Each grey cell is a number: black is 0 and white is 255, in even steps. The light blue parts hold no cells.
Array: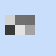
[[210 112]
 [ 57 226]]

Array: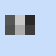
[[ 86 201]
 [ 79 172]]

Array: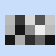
[[186  59]
 [178  22]]

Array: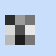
[[ 45 155]
 [217  81]]

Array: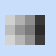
[[208 177]
 [189 148]]

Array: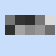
[[118  52]
 [ 48 163]]

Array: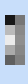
[[ 23 118]
 [186 137]]

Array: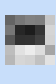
[[100 119]
 [119  39]]
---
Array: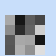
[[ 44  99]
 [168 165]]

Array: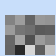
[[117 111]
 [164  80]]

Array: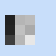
[[192 170]
 [182 231]]

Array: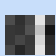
[[52 82]
 [70 56]]

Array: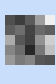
[[110  68]
 [ 87  66]]

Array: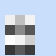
[[138  87]
 [242 207]]

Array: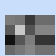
[[200  84]
 [ 86 126]]

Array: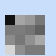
[[124 117]
 [119 144]]

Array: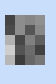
[[141  86]
 [ 71 128]]
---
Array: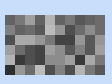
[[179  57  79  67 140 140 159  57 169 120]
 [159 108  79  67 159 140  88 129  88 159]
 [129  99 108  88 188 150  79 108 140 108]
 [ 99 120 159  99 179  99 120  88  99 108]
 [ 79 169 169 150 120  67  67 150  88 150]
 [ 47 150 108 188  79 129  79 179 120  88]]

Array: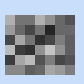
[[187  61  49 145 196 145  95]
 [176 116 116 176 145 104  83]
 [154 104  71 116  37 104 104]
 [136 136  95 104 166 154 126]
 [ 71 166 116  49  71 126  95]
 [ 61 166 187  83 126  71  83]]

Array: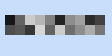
[[ 78  87  54 214  99 203 110 141 172 119]
 [ 23  99 203 182 129  35 141 160  44  66]]

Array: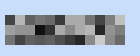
[[159 147 147  17  50 170 138 170 182  38 147 126]
 [116  69  97  88  97  79  59  38 138 202 138 106]
 [ 69 182  97 116 106  59 170 170 116  69 126 191]]

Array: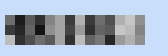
[[188  49  80 110  91 164  49 188 100 120  38 154 176 143]
 [110  28  91  49 131 164  59 176  59 110  80 176 198 143]
 [ 59  38 100  19 143 164  69 154  49 100  91 198 188 131]]

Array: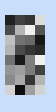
[[210  13 158 210]
 [192 114 105  24]
 [180  75  53  42]
 [149 158 125  65]
 [137 168  53 180]
 [114  24 125 240]
 [ 75 180 240  85]
 [ 33  65  53 219]]

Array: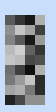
[[197 187  72  81]
 [187 207  99  53]
 [164 175 120  43]
 [143 197 164  63]
 [132  90  24 154]
 [120 154 197  43]
 [111  63  15 175]
 [ 90  53  24 175]
 [ 34  72 143 143]]

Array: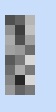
[[171  80 161]
 [161 152 109]
 [152 100 121]
 [143  62 193]
 [133  39 215]
 [109 171 121]
 [ 90 121 215]
 [ 80 100 181]]

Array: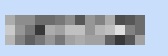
[[202 150 119  56 172 161 192 192 150 182 192 223 130 108]
 [182 130  97 119 150 119 161 172 161 161  97  56  87 161]
 [172 141 141 108 108 119 141  87 150 130 172  78  87 108]]
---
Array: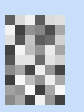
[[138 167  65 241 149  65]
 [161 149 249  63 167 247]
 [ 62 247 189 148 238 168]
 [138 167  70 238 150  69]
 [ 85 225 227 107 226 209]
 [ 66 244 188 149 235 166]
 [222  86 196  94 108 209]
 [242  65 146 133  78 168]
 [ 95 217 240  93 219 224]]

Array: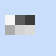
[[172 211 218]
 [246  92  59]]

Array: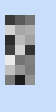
[[122  27 145]
 [192 150 124]
 [234 116 128]
 [ 65 210  50]
 [ 45 187 162]
 [210 167 174]
 [ 58  90 117]]

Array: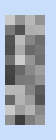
[[143  62 126 150]
 [200 159 180 135]
 [104 179 156  84]
 [184 183 133  94]
 [ 64 120 123 146]
 [ 70 105 137 157]
 [112 205 149 111]
 [ 79 171 106 118]
 [ 83 186 134 110]
 [121  83 174 177]
 [200 147 184 147]]

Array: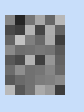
[[185  87 114 170 153  61]
 [ 89 106 113 124 128 137]
 [108 142 113 117 134 104]
 [ 88  73 179  63 150  98]
 [138 110 113 120 116  89]
 [ 99 194 128 105 170  62]
 [ 73  62 180  69 173 100]
 [133  37 117 167 103 183]]

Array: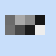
[[112  73  27 237]
 [108 169 139  22]]

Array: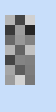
[[156 211 120]
 [165  93 125]
 [ 68 132 128]
 [181 100 193]
 [105 152 130]
 [ 57 157  37]
 [181  70 208]]
